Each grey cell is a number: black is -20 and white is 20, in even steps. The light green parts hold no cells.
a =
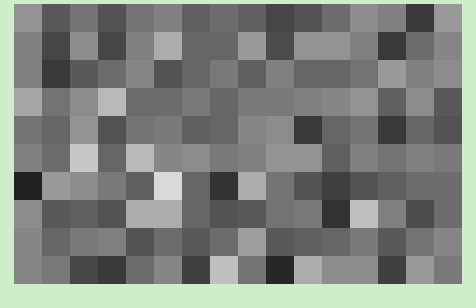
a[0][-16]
3
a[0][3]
-7
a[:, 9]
[-9, -8, 0, -1, 2, 3, -2, -2, -6, -14]
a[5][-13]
-4
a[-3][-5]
-12
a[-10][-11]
0
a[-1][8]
-2
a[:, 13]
[0, -11, 4, -5, -11, -2, -5, 0, -6, -10]
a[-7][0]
6
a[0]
[3, -6, -2, -7, -2, 0, -5, -3, -5, -9, -7, -3, 2, 0, -11, 4]
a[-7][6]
-1
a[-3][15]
-3
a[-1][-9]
10
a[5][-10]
2
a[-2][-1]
1
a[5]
[0, -3, 11, -4, 9, 1, 2, -1, 0, 3, 3, -5, 0, -2, 0, -1]
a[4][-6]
-11
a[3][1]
-2
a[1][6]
-4
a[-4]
[-15, 4, 2, -1, -5, 14, -4, -12, 7, -2, -7, -10, -7, -5, -3, -3]
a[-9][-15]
-9
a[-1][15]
-1
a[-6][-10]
-5
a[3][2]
2
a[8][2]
-1
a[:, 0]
[3, 0, 0, 6, -2, 0, -15, 2, 1, 1]
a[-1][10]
7
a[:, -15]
[-6, -9, -11, -2, -4, -3, 4, -6, -4, -1]

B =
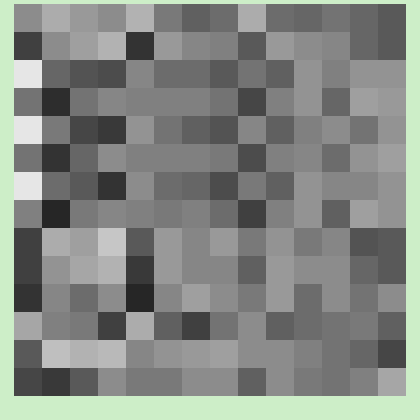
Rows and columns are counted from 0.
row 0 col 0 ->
2
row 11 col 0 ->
6
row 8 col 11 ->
1
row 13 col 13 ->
6
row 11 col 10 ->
-3
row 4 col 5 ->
-2
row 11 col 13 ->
-5
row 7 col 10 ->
3
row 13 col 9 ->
2
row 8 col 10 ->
-1
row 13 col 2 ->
-6
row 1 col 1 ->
2
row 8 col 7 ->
4
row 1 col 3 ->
8
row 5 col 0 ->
-2
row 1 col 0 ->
-10
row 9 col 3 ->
8
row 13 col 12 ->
0
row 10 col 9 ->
4
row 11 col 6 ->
-10
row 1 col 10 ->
2
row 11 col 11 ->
-2
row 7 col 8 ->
-10
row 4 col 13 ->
3
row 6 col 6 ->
-4
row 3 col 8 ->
-9
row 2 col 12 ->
3
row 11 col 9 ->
-5
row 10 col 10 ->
-3
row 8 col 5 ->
4
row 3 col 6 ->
0
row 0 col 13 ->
-6
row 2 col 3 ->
-8
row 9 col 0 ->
-10
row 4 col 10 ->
0
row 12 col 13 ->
-9

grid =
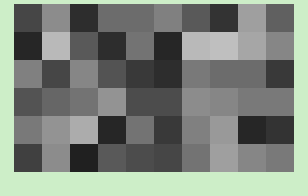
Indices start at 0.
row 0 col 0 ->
-9
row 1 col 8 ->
6
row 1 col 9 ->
1
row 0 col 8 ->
5
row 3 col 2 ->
-2
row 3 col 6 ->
2
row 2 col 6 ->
-1
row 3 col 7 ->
1
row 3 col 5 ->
-8
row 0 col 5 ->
0
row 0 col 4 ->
-3
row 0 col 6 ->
-6
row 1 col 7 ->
10
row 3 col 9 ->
-1
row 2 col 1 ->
-9
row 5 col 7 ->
5
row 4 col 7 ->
4
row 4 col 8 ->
-14
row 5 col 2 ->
-15

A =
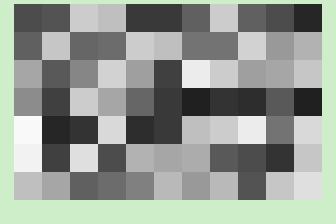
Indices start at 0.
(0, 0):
-8
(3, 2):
12
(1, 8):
13
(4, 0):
19
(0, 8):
-5
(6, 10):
15
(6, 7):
9
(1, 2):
-4
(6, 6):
4
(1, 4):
12
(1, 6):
-2
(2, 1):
-6
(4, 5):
-11
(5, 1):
-10
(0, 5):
-11
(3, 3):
6
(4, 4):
-13
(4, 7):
12
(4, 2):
-12
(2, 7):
12
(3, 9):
-6
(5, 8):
-8
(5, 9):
-12
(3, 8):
-13
